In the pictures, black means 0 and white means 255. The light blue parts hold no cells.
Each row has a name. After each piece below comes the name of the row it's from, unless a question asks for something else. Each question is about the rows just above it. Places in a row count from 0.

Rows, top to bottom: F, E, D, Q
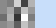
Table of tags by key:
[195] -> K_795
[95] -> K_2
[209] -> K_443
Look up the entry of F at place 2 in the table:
K_443
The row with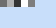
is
D
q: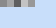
E
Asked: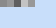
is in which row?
Q

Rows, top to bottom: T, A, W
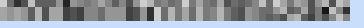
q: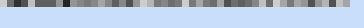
T
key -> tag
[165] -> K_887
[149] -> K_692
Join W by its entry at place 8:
K_887
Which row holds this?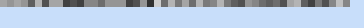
W
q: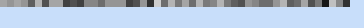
A

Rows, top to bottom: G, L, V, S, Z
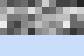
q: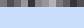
Z
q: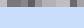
V
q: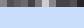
G
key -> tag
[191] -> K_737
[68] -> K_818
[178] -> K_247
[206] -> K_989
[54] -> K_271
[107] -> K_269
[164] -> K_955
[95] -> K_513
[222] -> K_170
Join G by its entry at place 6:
K_989

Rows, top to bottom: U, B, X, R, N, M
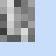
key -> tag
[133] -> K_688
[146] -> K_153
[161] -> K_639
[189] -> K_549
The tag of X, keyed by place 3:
K_153
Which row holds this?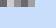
R
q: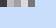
N
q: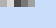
U

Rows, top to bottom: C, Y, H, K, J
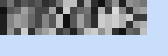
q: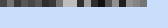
C
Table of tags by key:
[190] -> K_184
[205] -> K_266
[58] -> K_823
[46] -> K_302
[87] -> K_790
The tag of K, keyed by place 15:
K_184
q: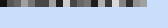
Y
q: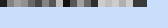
H

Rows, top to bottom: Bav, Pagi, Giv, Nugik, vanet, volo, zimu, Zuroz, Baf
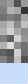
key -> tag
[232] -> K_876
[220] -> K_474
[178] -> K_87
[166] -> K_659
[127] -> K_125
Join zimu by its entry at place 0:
K_87
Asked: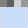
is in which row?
volo
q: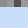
Bav
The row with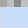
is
Nugik
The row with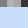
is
Pagi

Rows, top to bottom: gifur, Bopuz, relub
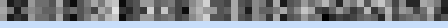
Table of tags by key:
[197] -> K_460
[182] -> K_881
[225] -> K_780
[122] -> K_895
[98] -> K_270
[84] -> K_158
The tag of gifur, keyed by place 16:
K_460
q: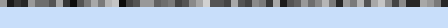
gifur
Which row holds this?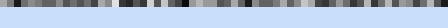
Bopuz
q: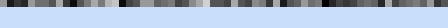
relub

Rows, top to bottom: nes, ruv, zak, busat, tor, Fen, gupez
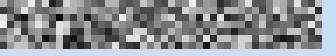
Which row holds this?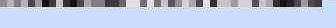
Fen
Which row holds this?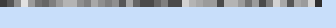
ruv

